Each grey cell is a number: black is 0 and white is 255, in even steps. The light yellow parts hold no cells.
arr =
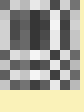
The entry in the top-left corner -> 105
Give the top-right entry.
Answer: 115
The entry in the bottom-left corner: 197
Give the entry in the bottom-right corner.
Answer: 185
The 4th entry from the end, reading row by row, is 94
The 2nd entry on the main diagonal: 94
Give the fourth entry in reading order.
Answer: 232
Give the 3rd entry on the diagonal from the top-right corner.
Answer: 244
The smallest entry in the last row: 63

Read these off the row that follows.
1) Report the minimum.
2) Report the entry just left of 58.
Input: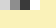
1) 58
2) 142

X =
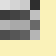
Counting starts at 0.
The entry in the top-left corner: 223
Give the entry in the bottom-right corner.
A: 181
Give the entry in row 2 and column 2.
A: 169
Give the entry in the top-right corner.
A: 46

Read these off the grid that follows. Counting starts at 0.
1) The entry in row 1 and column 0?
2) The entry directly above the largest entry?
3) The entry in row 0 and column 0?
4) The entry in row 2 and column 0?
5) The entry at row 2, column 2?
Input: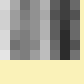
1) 208
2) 217
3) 217
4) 208
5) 135

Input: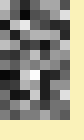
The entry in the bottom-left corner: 125
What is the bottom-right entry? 91
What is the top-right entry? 80
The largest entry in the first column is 202
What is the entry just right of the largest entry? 30
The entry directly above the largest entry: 125
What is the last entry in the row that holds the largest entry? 103
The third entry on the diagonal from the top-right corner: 69
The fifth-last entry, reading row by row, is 125
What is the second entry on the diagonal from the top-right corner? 155
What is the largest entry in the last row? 167
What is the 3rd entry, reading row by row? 40
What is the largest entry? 252
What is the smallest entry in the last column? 40
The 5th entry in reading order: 167
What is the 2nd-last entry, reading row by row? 114
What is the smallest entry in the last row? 80
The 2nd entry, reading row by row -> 103
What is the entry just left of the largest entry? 202

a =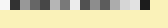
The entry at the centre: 236
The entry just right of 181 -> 121

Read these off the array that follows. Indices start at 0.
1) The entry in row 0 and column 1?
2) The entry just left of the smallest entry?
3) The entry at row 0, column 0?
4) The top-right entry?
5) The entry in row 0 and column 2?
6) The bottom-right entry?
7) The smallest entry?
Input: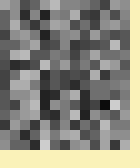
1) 142
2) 67
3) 164
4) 142
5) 77
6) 173
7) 12

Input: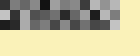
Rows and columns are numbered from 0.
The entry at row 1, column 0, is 195
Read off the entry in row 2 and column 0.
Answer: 29
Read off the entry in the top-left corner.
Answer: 51
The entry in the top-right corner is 183
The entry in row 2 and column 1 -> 41
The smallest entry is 18
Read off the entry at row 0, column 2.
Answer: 103

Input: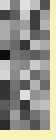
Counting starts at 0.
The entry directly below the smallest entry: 203
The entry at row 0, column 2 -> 223
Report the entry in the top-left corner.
214
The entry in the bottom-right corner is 136
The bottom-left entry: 43
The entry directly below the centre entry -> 203
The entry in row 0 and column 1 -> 127
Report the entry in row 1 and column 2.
203
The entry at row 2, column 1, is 146
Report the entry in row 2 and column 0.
170
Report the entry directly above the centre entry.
105
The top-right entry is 82
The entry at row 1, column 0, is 62

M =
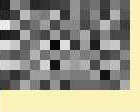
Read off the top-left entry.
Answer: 29
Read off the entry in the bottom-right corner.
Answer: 169
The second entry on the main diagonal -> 61
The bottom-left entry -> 61
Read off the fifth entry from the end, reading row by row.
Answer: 104
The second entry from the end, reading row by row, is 82
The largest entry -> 234
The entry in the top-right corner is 93
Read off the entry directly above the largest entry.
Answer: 39
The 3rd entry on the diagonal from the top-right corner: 188
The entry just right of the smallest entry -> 222
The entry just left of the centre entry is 8
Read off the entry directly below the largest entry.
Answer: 29
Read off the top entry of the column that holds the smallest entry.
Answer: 61
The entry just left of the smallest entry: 210
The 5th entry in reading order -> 49
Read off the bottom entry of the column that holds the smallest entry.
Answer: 147
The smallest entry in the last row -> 49
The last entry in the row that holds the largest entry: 61
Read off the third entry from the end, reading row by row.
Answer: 93
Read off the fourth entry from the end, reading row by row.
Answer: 104
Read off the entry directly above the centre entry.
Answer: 71
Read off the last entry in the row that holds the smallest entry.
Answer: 93

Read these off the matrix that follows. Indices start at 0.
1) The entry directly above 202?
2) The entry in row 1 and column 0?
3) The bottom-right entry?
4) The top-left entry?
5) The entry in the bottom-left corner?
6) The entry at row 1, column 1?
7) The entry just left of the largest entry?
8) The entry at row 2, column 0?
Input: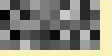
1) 57
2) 5
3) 125
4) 168
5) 115
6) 147
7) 97
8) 66
